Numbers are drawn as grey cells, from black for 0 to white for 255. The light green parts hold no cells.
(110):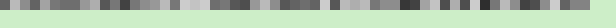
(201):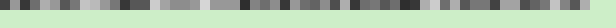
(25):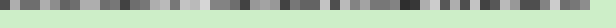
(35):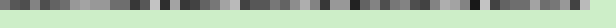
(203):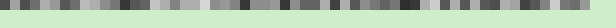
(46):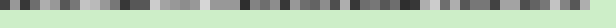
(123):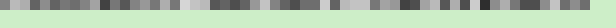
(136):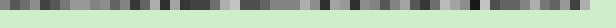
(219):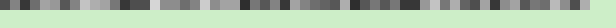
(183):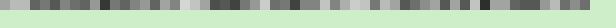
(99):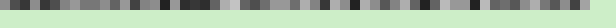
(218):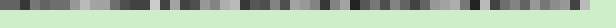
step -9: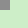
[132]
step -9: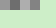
[143 101 165 122]
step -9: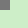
[110]
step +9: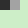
[ 55 172]

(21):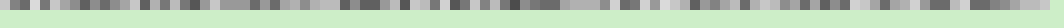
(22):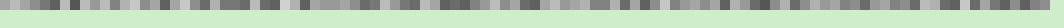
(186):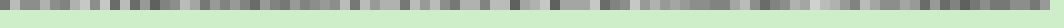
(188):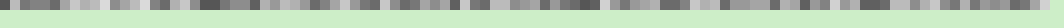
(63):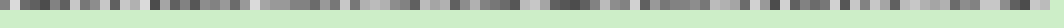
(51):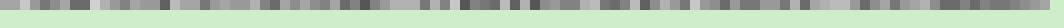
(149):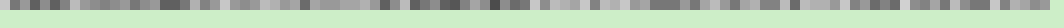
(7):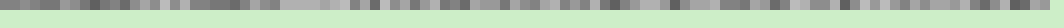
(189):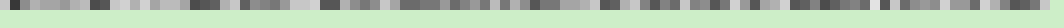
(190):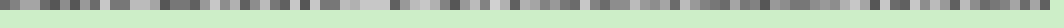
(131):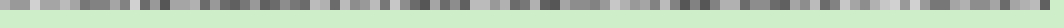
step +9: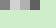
[139 218 186 105]
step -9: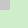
[190]
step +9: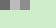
[116 196 150]
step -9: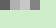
[ 87 168 190 121]
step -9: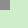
[132]
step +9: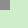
[150]

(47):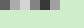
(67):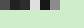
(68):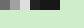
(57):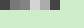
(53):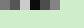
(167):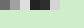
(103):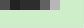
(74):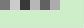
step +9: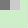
[129 212]
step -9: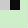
[194   2]
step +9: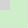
[221]
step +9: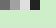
[117 170 232  43]
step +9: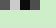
[ 95 212  20  86]
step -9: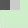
[ 77 194]
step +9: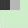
[ 65 192]

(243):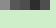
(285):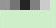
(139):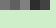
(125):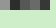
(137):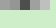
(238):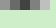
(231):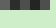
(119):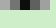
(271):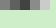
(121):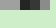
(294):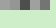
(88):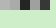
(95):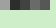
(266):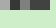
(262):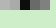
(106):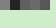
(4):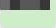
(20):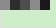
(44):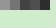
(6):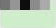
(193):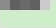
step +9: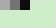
[179 125  22]
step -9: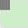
[119]
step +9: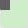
[105]
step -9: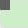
[87]
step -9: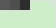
[78 69 36]

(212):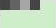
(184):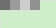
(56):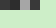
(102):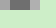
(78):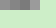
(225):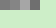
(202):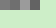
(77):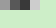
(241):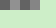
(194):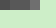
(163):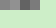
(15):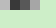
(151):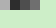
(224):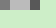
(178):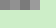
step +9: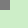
[132]
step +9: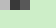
[196  66  97]
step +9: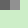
[108 154]
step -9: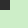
[36]
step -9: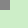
[124]
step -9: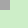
[157]

